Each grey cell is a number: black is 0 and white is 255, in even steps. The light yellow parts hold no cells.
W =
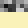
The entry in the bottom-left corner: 163
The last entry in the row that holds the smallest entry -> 135
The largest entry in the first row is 190
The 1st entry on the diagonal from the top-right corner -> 178
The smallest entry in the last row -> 46
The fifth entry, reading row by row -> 147

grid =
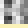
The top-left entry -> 227
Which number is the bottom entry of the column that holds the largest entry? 254
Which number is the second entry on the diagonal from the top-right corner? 138
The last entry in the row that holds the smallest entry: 95
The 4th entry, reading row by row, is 169
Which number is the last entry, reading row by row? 109
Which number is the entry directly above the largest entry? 241
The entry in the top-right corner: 124
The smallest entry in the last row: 95
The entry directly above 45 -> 154
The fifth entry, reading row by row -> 227
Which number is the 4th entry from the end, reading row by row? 197
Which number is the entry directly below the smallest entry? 109

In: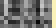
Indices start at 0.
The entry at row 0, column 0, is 96
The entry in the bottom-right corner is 96
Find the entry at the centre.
167
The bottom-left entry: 109
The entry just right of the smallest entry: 109
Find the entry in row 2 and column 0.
80
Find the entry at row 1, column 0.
80
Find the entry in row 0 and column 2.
96
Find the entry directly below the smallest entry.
80
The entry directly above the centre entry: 123
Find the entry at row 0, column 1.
197
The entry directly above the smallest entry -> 96
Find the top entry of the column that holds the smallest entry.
54
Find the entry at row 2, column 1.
182
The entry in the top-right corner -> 137
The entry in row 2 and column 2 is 54

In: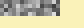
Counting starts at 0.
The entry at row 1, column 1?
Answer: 182
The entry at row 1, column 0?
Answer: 102
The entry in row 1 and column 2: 89
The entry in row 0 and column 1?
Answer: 114
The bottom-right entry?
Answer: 75
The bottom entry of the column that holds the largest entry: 221
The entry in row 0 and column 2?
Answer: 102
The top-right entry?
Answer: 89
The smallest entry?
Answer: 63
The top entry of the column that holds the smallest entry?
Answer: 207
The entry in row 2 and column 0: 156
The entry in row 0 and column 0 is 143
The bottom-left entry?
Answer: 128

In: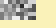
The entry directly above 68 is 196
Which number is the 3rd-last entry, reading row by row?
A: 224
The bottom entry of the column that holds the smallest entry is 111
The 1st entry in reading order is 181
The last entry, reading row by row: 68
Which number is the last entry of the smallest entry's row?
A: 83
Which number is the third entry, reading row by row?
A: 111
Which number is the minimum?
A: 43
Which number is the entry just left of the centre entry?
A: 139
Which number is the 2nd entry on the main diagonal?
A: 139
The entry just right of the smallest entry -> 224
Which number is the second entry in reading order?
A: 239
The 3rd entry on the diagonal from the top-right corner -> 124

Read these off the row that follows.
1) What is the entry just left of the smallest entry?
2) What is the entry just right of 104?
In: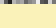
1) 89
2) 135

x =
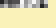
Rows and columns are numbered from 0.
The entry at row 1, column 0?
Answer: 134
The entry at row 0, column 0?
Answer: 37
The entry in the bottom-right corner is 108
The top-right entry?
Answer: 206
